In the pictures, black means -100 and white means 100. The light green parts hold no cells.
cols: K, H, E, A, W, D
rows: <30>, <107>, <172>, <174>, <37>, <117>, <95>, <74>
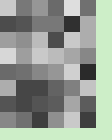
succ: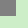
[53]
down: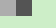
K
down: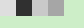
W
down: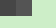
E
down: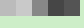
E

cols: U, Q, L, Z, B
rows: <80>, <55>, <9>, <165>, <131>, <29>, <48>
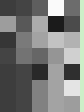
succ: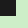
[-41]
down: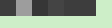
U
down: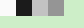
Z
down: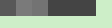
Q
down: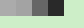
L
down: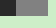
L

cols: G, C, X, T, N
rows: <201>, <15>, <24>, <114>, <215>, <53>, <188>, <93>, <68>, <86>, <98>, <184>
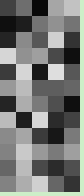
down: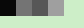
X
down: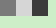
X
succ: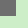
[-94]
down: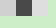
T
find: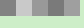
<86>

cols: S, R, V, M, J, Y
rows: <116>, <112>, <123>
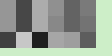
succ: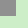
[-22]
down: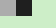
V
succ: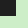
[30]
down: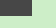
R

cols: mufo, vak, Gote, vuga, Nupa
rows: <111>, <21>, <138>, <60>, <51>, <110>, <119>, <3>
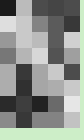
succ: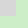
[-35]
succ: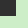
[30]
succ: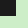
[47]
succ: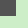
[25]
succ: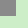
[-56]
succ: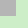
[69]
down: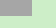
Gote

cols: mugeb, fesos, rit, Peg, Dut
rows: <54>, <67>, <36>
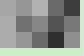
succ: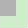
[-17]
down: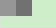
fesos
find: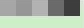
<54>
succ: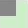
[-35]
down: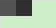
Peg

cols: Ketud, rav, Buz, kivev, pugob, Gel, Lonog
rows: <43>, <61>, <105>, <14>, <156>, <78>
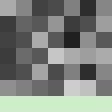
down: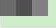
rav
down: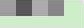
Lonog
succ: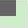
[-31]
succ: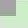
[-42]
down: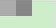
Lonog

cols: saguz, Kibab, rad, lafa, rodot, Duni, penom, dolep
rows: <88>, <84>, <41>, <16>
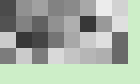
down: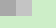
rodot
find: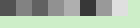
<84>
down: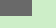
dolep

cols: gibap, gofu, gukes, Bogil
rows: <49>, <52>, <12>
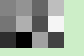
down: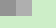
gofu
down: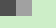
gukes
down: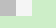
Bogil

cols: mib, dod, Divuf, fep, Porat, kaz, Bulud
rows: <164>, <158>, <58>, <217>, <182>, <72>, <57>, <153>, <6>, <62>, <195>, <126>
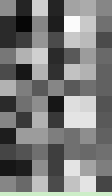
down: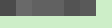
Bulud
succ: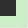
[52]
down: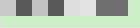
Porat
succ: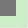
[40]
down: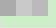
kaz
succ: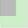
[-41]

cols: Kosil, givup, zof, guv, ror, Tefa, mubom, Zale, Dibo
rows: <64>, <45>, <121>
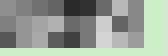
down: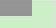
givup
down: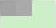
zof

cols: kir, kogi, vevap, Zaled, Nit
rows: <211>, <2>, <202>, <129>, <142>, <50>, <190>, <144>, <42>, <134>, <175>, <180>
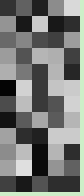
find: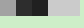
<42>
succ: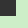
[-24]
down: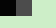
kir
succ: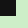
[-29]
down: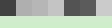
Zaled

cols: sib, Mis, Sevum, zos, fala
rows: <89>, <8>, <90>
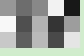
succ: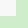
[-37]
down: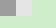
fala
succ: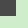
[79]

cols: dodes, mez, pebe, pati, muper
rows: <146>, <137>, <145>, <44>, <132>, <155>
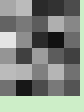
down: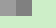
pebe
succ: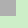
[6]
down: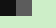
pati
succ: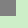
[42]

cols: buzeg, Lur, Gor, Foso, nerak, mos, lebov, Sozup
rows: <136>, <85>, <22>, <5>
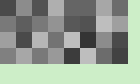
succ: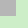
[-10]
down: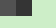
mos
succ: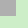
[-21]
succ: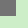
[49]
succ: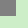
[31]

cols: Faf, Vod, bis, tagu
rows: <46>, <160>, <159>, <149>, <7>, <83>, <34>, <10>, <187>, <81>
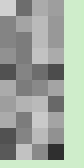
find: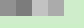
<149>
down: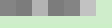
Vod
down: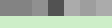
Faf
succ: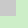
[29]
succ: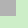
[46]

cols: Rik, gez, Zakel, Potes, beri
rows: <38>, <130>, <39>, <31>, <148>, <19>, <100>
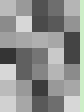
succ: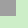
[31]
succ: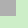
[31]

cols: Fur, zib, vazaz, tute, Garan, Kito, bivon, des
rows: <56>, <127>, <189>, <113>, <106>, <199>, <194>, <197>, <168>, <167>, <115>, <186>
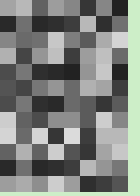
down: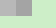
bivon
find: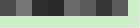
<194>

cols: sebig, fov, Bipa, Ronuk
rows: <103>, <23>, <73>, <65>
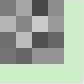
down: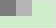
sebig
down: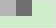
sebig
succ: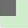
[47]
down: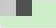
Bipa
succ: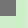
[-20]
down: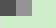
Bipa

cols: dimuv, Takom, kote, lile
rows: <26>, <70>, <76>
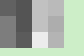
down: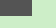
Takom
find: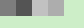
<70>
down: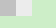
kote
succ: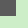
[85]
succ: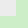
[41]

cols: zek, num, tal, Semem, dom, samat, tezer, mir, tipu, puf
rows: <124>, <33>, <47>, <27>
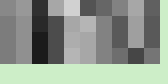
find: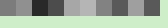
<33>
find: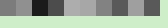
<47>
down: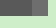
mir
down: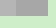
samat
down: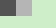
samat
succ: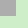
[31]

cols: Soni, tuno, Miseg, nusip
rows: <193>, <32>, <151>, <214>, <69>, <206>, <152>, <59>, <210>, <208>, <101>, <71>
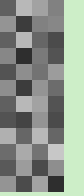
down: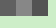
Soni
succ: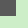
[22]
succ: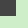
[16]
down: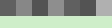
Soni

